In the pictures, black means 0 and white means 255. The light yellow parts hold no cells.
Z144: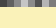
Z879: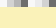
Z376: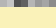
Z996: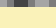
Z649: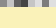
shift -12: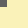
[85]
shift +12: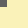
[109]
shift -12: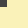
[56]
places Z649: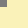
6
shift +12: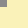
[151]
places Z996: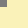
1 4 7
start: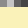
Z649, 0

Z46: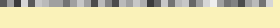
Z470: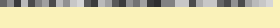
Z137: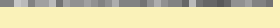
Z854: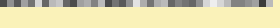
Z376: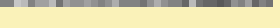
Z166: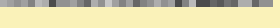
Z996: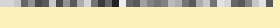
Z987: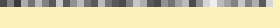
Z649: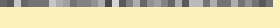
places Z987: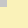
8 19 34
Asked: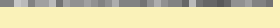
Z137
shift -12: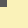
[77]
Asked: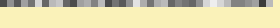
Z854

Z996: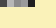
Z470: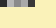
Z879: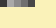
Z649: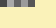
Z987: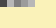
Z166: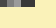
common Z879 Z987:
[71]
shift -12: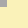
[157]
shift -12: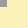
[143]
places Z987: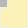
1 4
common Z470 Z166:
[56]
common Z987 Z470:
[183]
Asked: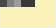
Z166

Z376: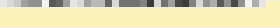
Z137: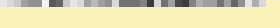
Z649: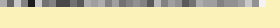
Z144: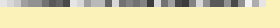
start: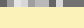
Z376, 8
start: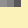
Z649, 19
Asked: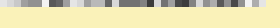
Z376
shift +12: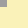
[171]
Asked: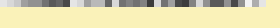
Z144
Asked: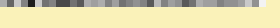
Z649

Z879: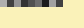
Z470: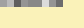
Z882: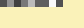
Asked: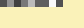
Z882
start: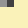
Z882, 1

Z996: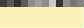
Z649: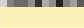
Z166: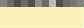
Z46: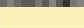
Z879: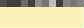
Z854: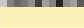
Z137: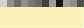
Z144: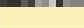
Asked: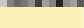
Z854
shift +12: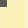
[103]
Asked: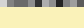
Z649
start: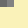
Z46, 0
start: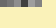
Z854, 2
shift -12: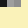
[ 11 146 130]
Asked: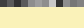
Z996

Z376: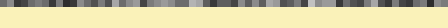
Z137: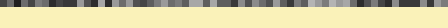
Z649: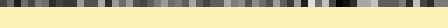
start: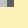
Z649, 53
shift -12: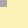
[155]
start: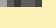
Z376, 28
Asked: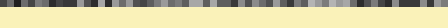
Z137

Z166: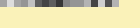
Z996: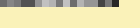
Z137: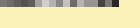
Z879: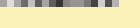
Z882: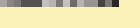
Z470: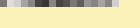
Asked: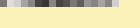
Z470
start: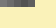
Z137, 0
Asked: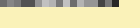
Z996
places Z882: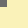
10
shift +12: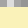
[176 233 176 161]

